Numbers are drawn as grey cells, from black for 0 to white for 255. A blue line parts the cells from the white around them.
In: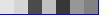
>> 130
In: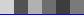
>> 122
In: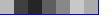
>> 171
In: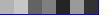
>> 50
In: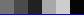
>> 5
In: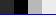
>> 236
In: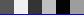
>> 157
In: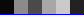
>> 34
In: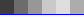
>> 172
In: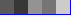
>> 204
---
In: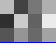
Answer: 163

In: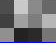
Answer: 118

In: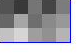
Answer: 180

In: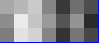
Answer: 70

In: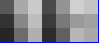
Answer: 169

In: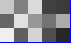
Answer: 39

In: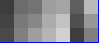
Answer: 128

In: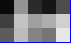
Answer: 231
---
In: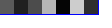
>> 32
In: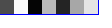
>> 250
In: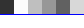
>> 252
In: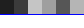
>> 59
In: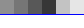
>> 118
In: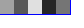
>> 88
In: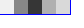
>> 135
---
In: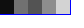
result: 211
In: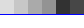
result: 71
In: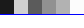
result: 252
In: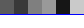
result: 202
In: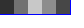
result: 71
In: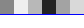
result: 217
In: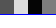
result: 125
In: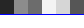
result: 86
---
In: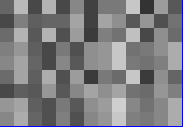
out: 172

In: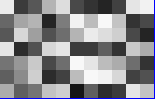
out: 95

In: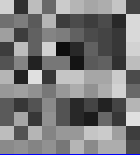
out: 145

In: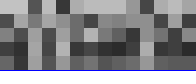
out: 55

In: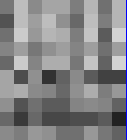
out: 125

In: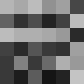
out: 29

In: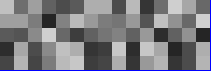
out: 180

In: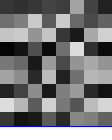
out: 18

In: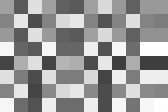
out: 108
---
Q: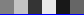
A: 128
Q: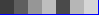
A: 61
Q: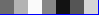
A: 108
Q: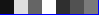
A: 18
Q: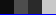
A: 13
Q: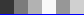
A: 54
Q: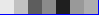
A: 233
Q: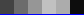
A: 67
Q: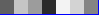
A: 96
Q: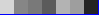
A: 214
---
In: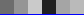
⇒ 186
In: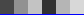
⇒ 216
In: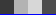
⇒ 77
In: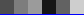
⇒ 206
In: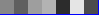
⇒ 76
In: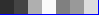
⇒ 221
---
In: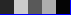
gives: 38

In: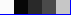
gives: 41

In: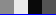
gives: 83

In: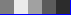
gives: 91

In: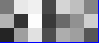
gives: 51

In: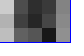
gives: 38

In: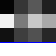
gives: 17

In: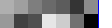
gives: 52

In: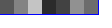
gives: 66
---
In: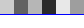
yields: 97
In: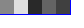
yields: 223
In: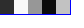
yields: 248
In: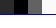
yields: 0
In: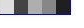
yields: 67
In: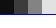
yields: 60
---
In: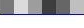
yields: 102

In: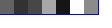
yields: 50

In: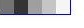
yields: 115

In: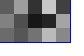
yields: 36

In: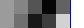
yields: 24

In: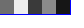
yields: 58

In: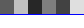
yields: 66
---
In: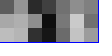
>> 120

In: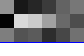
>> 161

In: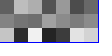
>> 139

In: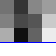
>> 73

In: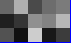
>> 144

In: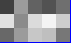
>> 219

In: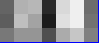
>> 224

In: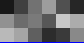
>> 87

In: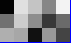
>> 141

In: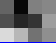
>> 38
